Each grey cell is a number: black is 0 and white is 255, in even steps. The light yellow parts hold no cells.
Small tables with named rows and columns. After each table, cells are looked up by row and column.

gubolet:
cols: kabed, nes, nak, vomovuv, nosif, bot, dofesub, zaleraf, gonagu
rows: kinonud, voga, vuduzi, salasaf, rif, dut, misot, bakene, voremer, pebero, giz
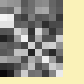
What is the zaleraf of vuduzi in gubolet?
113
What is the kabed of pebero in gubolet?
49
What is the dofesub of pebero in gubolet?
112
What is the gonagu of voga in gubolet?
90
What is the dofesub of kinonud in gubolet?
140
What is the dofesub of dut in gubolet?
82
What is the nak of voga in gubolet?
175
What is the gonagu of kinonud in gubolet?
85
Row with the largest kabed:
vuduzi

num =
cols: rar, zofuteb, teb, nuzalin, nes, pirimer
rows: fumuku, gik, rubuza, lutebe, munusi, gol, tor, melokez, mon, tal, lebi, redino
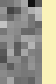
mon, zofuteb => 140
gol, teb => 129
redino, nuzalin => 113
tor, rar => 112
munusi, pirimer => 124
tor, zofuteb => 149
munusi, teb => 138
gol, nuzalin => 169
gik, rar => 150
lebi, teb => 126
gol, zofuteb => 149
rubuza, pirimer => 183
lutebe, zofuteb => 150
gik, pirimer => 190
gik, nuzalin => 145
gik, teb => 90
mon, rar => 79
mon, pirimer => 124
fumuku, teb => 139

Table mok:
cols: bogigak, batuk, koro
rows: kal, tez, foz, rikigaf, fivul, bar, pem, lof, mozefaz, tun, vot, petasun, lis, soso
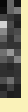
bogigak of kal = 8
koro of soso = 33
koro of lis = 32
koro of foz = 39
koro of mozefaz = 133
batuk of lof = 151
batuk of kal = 104
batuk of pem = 51
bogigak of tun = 48
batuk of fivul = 66
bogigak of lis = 33
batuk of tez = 101

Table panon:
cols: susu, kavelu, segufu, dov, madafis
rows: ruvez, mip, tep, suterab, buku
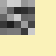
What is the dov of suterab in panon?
158
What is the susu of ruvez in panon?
167
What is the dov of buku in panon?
58
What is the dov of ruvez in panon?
149
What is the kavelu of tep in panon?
160
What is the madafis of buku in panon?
202

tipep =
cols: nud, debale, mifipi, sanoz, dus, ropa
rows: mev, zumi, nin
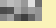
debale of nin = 158
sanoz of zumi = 136
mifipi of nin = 93
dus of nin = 101
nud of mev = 169
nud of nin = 134
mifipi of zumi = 167
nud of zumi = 75
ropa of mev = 110
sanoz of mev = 152
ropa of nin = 146
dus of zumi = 157
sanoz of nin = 62
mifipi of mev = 179
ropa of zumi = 148
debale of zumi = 83

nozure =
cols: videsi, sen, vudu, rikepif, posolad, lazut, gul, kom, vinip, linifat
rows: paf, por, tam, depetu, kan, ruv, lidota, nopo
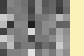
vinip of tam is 186
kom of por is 102
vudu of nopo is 129
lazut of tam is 119
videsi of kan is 65
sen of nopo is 128
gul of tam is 121
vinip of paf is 68
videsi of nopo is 74
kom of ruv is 139
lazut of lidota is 81
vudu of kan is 124
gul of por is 95
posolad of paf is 75
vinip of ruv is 177
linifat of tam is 150
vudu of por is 127
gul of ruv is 121

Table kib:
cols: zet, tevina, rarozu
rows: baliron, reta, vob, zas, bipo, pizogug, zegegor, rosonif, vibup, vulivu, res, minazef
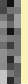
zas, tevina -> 106
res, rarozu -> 98
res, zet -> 196
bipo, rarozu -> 105
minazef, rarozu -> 111
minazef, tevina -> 42
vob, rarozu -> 159
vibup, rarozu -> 153
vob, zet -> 120
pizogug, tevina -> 120
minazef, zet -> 196

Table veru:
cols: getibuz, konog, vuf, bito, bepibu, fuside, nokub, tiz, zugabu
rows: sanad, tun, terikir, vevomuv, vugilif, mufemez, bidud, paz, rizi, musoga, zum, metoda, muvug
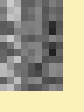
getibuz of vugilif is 94
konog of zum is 173
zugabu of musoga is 134
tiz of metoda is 73
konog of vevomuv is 101
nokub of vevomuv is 85
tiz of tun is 104
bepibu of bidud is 131
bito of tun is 101
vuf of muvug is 133
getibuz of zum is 183

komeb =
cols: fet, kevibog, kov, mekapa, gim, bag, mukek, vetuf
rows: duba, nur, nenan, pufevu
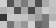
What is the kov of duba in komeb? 165
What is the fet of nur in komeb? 177
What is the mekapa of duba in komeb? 123
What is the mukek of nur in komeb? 202
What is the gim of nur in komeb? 72
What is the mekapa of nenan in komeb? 195
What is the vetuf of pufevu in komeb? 215
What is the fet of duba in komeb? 208
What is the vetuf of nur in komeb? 190
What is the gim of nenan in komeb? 175
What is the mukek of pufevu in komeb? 118
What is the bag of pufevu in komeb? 102
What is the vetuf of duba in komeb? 195
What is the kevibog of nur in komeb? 190
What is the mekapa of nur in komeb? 167
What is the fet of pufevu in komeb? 198
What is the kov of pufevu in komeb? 176
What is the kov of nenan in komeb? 198
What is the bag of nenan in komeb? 157

